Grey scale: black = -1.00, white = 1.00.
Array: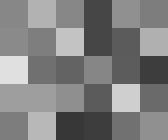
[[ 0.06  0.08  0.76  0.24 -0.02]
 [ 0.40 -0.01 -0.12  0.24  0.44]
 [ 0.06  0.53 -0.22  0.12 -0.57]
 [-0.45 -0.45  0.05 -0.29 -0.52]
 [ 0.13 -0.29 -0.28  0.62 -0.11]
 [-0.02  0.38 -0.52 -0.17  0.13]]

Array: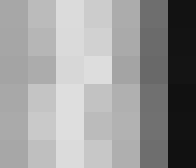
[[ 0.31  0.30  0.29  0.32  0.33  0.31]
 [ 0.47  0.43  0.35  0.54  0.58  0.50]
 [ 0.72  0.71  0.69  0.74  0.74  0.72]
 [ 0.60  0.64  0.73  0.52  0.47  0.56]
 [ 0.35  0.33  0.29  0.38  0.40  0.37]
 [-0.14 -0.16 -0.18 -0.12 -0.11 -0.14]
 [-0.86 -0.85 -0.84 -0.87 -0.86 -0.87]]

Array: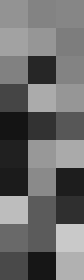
[[ 0.15  0.27  0.01 -0.46 -0.84 -0.75 -0.79  0.48 -0.18 -0.43]
 [ 0.03  0.18 -0.70  0.34 -0.61  0.19  0.08 -0.29 -0.29 -0.83]
 [ 0.05 -0.02  0.03  0.18 -0.32  0.33 -0.77 -0.63  0.58  0.39]]

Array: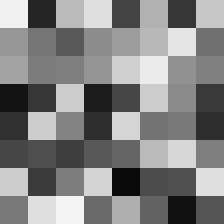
[[ 0.88  0.18  0.28 -0.85 -0.62 -0.45  0.60 -0.06]
 [-0.71 -0.08 -0.03 -0.58  0.61 -0.38 -0.54  0.75]
 [ 0.46 -0.30 -0.01  0.60  0.03 -0.51 -0.02  0.91]
 [ 0.75  0.10  0.17 -0.79 -0.64 -0.31  0.66 -0.18]
 [-0.47  0.22  0.62 -0.45  0.67 -0.21 -0.92  0.37]
 [ 0.39  0.44  0.84  0.60 -0.10  0.46 -0.40 -0.23]
 [-0.58  0.79  0.14  0.08 -0.05  0.69 -0.37 -0.87]
 [ 0.56 -0.12  0.00 -0.55 -0.65 -0.01  0.75 -0.34]]

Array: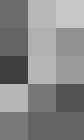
[[-0.15 -0.22 -0.51  0.43 -0.06]
 [ 0.44  0.38  0.42 -0.07 -0.22]
 [ 0.56  0.14  0.22 -0.35 -0.21]]

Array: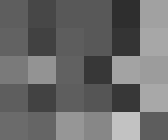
[[-0.26 -0.23 -0.04 -0.26 -0.16]
 [-0.44 -0.49  0.15 -0.48 -0.21]
 [-0.31 -0.27 -0.24 -0.26  0.18]
 [-0.31 -0.31 -0.57 -0.33  0.06]
 [-0.64 -0.59  0.28 -0.57  0.52]
 [ 0.26  0.31  0.22  0.32 -0.27]]
